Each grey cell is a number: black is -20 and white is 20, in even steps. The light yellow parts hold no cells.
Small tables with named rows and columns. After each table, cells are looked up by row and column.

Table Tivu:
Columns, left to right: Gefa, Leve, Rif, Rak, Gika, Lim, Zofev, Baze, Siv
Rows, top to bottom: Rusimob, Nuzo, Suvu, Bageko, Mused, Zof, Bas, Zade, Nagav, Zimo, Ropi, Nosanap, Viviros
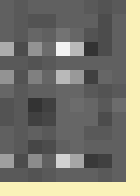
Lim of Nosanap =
6
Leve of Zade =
-6
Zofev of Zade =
-4
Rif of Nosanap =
2
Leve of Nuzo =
-6
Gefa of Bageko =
7
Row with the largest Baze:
Zof

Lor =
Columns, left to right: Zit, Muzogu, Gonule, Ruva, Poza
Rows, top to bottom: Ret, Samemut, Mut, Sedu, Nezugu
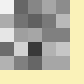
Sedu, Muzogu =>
13
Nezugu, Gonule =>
-4
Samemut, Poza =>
9
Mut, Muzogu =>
5
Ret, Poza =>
2
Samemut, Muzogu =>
-2
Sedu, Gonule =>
-11
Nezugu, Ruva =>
6
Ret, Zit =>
18

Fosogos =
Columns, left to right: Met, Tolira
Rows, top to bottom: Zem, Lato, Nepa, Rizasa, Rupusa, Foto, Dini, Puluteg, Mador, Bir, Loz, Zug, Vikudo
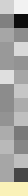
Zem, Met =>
13
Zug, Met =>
6
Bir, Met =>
7
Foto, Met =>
15
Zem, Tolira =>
18
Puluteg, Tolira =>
7
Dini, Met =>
2
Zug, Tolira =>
10
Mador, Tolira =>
10
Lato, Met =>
0
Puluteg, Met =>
2
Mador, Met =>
3
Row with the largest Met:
Foto

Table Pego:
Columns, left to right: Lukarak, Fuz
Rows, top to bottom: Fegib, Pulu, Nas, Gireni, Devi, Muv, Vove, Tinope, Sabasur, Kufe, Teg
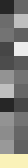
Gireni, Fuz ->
17
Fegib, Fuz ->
-4
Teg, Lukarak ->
4
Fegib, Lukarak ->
-14
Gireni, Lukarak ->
-9
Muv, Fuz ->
-2
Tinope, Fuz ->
-9
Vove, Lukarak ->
10

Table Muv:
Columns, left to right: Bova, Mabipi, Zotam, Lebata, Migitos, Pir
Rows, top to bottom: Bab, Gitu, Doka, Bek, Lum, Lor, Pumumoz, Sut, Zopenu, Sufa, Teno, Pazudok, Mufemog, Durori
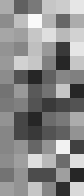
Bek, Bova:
3
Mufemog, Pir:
-14
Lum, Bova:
4
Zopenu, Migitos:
-1
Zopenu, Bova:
3
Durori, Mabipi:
3
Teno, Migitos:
18
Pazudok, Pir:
15
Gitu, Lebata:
8
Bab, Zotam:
-1
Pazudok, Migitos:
-3
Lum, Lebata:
0
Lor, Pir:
0

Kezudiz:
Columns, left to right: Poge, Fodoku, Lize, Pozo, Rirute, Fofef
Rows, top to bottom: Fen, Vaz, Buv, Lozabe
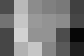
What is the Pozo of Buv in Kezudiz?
3
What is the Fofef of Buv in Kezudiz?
-19
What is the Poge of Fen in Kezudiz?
-8
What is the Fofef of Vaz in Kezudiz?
-9
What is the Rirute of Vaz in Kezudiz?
2
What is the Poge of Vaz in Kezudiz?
-2

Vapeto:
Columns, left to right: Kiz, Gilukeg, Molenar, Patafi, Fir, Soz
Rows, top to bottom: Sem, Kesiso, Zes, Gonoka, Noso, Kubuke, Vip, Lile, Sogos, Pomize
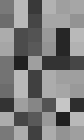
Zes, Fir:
-14
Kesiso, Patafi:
6
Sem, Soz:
6
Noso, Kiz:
-2
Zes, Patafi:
4
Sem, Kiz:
-1
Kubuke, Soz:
5
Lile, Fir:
11
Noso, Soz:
-9
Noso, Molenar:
5
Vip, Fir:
6
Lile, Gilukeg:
5
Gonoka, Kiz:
6
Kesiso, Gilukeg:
9
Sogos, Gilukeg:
-9
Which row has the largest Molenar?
Noso

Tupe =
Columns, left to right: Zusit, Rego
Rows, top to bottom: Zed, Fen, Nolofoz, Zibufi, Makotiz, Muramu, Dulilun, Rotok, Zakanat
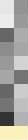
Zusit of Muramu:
6
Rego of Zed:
3
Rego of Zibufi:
6
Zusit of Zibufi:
2
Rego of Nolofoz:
7
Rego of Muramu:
-2
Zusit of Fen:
17
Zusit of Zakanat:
-12
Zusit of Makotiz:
4
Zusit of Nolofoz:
-4
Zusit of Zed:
16

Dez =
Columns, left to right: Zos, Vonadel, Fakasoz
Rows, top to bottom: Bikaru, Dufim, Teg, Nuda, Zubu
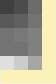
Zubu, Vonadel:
12
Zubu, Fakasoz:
6
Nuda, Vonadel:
-2
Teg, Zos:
-2
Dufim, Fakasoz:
-2
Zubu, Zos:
15
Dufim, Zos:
-6
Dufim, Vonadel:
-5
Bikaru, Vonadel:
-8
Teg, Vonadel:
-1
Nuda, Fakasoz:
0
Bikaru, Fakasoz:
-3
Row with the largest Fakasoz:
Zubu

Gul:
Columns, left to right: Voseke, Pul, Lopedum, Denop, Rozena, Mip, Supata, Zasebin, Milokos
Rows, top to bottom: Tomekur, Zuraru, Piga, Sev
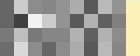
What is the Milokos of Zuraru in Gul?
0
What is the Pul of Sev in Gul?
14
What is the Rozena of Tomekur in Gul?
3
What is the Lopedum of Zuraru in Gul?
18
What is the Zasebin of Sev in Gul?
9
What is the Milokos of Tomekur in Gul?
3
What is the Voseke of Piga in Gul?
-1
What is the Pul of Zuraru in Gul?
-10
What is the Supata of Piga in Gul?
-5
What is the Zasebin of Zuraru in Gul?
-5
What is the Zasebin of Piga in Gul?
8
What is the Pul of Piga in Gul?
10
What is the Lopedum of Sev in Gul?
2
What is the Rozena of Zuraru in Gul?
3
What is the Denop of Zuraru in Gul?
12
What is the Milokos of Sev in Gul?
1
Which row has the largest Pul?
Sev

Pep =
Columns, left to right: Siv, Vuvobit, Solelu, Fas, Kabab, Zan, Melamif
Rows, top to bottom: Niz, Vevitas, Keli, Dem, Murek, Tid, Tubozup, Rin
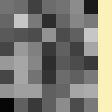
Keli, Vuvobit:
-7
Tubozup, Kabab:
-4
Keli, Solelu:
-8
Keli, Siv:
-6
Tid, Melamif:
-1
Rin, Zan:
-8
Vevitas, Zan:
1
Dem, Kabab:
-5

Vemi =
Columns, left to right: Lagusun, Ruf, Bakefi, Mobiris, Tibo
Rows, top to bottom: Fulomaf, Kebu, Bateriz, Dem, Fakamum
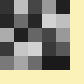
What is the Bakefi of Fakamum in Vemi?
-3
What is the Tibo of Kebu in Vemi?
10
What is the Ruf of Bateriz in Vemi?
-15
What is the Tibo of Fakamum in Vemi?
-16
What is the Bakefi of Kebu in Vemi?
-14
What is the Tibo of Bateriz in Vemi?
4
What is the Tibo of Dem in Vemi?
-6
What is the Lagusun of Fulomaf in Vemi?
-12
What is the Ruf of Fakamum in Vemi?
6
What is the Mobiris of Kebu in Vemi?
13
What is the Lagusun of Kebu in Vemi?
-14

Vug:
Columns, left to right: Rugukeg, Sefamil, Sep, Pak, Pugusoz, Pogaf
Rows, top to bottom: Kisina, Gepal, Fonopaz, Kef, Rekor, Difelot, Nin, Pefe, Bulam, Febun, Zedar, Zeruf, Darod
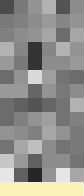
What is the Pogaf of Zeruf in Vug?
-2
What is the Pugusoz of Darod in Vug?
16
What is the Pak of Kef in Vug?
1
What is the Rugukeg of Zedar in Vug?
-2
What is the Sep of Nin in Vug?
-4
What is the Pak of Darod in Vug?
3
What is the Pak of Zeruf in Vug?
2
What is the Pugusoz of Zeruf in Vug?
2
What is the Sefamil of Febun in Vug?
2
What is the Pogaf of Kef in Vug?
3
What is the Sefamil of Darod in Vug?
-5

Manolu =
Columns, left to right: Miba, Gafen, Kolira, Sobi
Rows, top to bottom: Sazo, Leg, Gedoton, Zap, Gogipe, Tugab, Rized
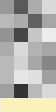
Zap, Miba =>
7
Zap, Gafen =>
14
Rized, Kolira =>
9
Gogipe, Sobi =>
1
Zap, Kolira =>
8
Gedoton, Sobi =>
17
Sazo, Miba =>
4
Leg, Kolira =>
-5
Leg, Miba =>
9
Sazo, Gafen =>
-6
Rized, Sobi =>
14
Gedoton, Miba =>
3
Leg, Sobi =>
6
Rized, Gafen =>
-12
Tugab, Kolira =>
15
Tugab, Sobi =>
5
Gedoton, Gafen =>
-9
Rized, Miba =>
5

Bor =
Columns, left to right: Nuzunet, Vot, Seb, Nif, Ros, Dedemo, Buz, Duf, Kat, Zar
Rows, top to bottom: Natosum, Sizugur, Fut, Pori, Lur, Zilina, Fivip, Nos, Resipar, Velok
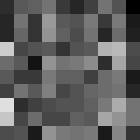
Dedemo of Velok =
-2
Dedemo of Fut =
-8
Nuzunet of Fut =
-14
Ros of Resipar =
-9
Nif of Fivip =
0
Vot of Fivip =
-2
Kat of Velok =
1
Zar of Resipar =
-2
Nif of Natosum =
-2
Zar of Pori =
-8
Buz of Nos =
-5
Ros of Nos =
-7
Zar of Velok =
-12
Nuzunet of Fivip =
-10
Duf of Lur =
-13
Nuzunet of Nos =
15
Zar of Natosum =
-20
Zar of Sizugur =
-16
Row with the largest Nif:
Sizugur

